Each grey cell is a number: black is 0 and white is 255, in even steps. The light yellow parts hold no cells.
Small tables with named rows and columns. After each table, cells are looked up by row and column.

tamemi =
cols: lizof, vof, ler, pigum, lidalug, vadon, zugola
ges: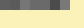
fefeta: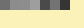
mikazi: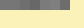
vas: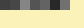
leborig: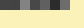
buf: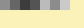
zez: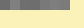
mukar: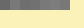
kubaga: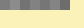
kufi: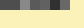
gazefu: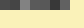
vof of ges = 91
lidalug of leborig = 96
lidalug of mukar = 121
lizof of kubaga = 125
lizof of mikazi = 118
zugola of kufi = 104
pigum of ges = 106
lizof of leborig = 68
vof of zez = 128
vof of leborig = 67
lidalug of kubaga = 118
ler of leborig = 131
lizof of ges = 95
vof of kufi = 78
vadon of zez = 126
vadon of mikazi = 127
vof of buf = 102
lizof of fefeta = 111
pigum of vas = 84
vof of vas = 71

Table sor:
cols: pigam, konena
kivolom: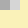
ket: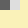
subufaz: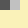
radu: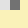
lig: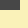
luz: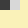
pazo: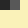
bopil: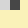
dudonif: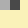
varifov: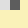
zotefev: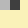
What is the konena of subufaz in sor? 193
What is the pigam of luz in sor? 60
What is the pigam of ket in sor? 96
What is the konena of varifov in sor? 93
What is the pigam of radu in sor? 226
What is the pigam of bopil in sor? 214
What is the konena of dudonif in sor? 73
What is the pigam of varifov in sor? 223
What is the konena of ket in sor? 222
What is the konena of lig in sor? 71
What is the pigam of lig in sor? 72
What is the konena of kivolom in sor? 214

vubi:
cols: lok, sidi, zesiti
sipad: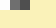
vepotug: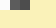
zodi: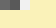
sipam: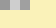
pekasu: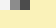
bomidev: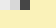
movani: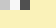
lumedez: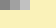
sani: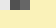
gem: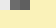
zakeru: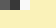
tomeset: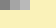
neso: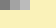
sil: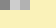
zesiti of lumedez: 193
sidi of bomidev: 216
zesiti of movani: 80
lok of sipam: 153
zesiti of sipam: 160
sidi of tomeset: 165
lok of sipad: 253
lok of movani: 199
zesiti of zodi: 241
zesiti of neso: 187
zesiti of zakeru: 249
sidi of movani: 247
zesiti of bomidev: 70
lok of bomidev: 235
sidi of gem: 108
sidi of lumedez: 161
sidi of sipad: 111
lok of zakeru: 90
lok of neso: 124
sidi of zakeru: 56

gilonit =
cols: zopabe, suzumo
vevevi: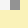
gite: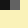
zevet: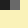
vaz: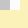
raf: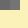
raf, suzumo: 116
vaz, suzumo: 252
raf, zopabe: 105
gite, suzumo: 98
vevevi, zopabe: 245
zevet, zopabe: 31
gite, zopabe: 20
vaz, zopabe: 197
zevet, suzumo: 105
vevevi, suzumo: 147

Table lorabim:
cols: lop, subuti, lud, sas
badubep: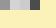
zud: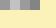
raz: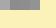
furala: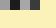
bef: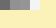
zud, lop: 153
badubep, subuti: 212
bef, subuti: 145
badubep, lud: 204
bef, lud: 149
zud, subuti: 194
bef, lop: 107
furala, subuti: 28
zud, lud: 155
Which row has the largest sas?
bef

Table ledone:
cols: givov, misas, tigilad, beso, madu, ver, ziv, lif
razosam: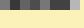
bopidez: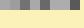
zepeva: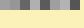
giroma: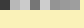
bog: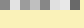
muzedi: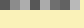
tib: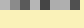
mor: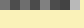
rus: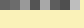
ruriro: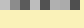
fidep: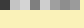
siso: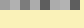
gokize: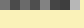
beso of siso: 172
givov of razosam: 121
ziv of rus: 79
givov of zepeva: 160
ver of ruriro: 176
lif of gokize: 183
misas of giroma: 184
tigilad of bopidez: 114
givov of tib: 182
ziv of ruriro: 171
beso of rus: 84
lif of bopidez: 89
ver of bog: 224
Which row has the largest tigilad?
fidep

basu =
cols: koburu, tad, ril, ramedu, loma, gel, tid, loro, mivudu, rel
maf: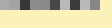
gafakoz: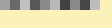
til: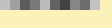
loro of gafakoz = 137
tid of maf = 185
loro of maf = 59
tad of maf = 163
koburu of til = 193
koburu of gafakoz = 162
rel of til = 195
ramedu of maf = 141
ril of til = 91
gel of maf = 71
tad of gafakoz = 105
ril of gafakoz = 192
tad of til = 159
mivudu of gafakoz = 70
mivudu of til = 109

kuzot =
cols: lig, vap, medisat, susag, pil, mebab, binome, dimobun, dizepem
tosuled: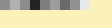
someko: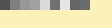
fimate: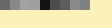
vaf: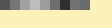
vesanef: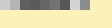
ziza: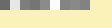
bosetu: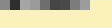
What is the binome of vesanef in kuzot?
87
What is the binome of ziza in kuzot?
132
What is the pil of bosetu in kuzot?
110
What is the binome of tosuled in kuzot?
106
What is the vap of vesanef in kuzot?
180
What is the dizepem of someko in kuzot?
107
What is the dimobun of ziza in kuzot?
137

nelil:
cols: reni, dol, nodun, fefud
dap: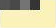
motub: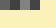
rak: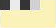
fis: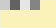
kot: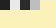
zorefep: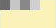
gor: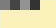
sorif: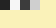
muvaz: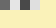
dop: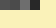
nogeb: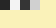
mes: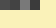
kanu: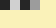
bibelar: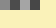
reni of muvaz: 105
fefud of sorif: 207
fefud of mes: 59
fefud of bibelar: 71
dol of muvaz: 229
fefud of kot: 190
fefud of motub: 68
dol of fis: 98
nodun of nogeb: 53
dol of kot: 233
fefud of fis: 132
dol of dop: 75
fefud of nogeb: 208
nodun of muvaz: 73
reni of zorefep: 108
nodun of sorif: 60
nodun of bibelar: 165
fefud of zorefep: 208
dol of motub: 65
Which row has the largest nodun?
fis

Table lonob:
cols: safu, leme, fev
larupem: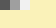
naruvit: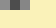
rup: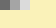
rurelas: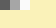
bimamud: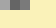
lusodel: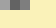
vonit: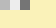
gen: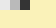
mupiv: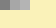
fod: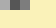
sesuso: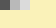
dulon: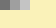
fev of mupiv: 180
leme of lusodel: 99
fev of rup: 219
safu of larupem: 87
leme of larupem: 159
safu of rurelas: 93
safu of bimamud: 165
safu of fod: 172
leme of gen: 186
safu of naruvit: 141
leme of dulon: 159
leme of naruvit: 77
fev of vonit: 117
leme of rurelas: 166
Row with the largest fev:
rurelas

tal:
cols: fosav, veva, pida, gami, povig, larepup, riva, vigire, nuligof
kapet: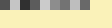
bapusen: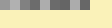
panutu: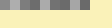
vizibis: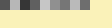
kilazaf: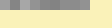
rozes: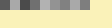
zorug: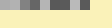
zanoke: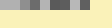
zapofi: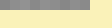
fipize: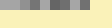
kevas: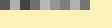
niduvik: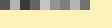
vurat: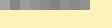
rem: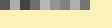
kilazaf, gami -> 147
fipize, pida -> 145
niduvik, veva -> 178
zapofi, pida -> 146
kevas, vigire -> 176
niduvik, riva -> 125
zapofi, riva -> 135
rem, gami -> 110
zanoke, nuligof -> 96
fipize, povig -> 166
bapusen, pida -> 129

